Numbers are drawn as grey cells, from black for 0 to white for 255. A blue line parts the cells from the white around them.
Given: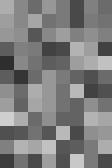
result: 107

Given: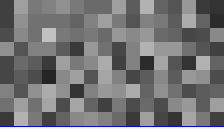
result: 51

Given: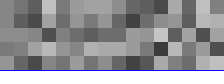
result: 128

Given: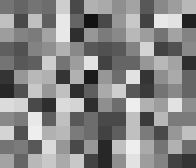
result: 184

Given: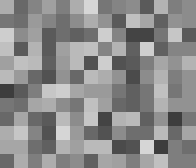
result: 140

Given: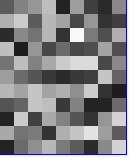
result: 137
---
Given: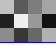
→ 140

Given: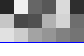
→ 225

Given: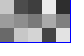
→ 105

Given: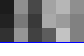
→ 49

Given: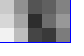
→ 242

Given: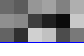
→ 99

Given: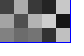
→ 129
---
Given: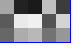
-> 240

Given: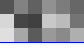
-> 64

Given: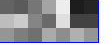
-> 133

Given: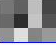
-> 196

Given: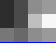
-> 191

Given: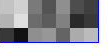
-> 108

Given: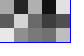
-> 105
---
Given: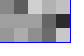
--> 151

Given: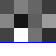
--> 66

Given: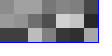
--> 63

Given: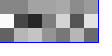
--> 98

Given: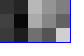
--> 58

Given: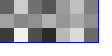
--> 59

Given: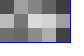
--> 112
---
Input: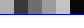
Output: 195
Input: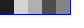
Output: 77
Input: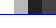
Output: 34
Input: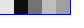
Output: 189
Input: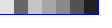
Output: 83
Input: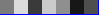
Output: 23
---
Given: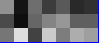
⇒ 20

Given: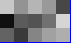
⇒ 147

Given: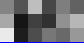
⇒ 84

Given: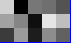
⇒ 0

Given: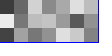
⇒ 103

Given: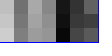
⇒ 113

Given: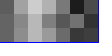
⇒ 162

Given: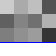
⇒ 170

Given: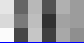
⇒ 101
